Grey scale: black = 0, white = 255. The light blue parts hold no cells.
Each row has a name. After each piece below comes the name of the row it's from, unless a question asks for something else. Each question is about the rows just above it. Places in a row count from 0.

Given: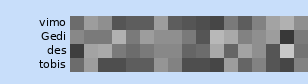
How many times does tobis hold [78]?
4
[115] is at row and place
des, 16
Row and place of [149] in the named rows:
tobis, 6

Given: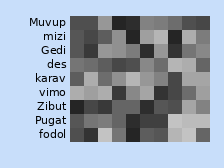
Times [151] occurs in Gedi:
2
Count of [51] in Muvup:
0
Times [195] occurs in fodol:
2
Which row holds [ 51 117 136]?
Gedi

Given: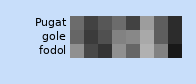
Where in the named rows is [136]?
gole, 4
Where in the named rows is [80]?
gole, 2
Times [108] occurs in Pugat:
2
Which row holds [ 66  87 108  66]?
Pugat

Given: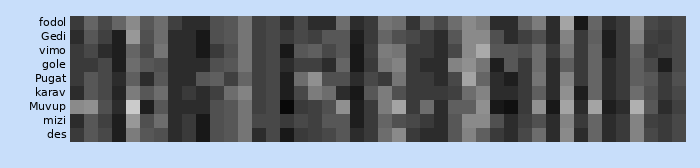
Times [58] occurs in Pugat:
8
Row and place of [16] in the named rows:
Muvup, 31
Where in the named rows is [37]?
karav, 3
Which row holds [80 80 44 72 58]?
Pugat
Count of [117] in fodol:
2
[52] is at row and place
fodol, 24
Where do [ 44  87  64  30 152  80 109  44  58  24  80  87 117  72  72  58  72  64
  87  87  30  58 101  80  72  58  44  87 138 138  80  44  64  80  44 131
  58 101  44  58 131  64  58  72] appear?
mizi

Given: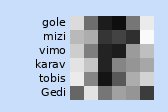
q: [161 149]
Gedi
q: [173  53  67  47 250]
mizi
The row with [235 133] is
tobis

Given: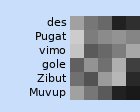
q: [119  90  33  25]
Muvup
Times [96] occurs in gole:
1
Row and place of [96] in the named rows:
gole, 0
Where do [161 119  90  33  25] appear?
Muvup

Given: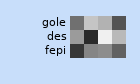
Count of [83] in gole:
1
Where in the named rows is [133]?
fepi, 1
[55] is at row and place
fepi, 0

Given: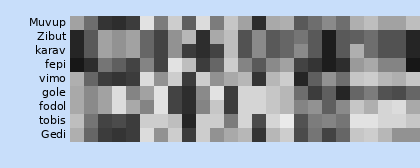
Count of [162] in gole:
2
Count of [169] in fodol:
3
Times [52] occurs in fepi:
1
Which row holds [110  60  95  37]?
gole
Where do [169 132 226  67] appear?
fodol
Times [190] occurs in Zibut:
1
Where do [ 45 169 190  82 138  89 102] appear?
Zibut

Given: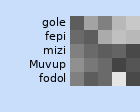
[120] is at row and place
Muvup, 1
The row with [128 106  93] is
mizi
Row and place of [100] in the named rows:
mizi, 3
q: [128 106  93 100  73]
mizi
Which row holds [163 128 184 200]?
gole

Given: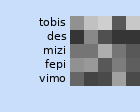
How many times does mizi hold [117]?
3
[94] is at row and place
fepi, 4
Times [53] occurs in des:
3
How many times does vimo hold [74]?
2
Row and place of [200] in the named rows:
tobis, 4

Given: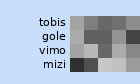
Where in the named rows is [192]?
mizi, 3
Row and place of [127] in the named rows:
tobis, 1

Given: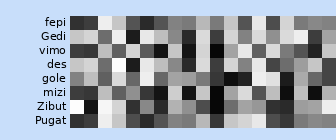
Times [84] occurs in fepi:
3
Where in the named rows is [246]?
Zibut, 2
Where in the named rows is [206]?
mizi, 7
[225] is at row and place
gole, 14
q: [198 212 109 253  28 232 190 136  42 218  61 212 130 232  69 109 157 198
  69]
des

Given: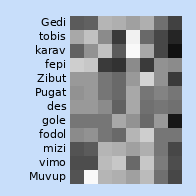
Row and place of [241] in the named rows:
tobis, 4
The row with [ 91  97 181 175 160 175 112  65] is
Gedi
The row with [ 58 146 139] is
fepi
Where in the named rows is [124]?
vimo, 6
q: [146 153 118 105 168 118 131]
Pugat
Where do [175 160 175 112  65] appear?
Gedi
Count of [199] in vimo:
2

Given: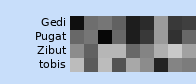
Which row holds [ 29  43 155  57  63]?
Gedi
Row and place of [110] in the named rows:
Gedi, 1
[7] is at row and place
Pugat, 2
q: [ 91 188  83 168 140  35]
tobis
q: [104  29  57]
Pugat
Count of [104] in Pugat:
3

